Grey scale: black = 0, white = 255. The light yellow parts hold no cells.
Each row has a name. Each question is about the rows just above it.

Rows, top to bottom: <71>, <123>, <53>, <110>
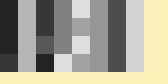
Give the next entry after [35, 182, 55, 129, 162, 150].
[77]
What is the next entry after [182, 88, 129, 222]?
[150]
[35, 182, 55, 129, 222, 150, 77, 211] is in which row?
<71>

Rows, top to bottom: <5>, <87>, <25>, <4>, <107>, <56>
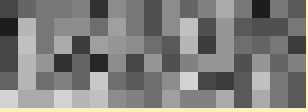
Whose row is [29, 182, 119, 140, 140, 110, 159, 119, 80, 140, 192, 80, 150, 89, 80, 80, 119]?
<87>
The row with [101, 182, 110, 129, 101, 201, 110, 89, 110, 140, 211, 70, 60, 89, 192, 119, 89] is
<107>
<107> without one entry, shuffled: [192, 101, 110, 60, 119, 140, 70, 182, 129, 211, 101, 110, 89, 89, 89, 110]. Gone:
[201]

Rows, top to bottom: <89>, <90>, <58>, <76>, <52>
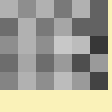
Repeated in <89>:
[177]
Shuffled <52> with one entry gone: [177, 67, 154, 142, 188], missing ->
[132]
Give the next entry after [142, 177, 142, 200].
[188]
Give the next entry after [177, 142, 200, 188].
[55]

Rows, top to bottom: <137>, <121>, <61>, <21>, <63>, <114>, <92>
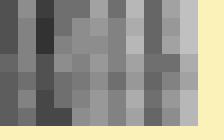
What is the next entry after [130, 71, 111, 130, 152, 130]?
[172]
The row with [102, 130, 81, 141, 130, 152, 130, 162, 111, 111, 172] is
<21>
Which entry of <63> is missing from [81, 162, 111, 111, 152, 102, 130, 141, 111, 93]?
[121]
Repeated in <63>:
[111]

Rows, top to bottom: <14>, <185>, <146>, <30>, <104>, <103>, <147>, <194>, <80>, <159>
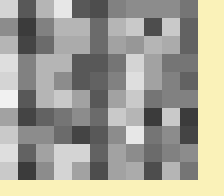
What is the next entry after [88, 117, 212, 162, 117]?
[117]
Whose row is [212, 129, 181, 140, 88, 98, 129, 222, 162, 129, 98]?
<104>
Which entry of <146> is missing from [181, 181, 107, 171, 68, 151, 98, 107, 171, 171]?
[162]
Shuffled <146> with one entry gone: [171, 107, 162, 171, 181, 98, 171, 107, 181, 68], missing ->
[151]
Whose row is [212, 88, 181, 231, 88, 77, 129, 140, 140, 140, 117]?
<14>

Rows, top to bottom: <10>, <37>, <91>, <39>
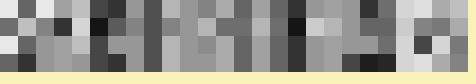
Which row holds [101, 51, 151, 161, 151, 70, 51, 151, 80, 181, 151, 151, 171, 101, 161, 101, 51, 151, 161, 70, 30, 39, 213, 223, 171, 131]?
<39>
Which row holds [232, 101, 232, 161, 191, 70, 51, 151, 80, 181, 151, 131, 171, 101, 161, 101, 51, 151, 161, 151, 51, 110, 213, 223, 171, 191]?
<10>
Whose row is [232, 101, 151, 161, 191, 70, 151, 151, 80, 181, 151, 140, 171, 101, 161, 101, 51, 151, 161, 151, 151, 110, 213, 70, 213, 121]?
<91>
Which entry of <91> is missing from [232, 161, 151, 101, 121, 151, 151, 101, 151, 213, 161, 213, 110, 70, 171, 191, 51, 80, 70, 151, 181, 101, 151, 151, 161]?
[140]

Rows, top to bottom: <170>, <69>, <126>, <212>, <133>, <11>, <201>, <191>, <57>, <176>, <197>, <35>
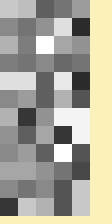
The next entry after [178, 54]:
[146]
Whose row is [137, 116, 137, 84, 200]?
<197>
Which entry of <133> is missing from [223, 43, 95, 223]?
[232]
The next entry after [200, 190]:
[95]
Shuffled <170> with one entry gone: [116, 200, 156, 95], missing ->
[190]
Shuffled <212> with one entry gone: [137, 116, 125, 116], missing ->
[104]
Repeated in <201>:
[244]

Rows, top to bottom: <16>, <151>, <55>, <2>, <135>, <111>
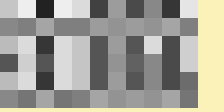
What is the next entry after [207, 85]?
[219]
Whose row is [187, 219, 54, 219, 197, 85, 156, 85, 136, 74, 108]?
<135>
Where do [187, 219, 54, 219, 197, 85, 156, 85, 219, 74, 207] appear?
<55>

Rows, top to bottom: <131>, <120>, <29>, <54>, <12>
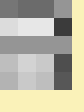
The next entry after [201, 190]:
[87]
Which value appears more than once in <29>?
[149]
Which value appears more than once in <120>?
[231]

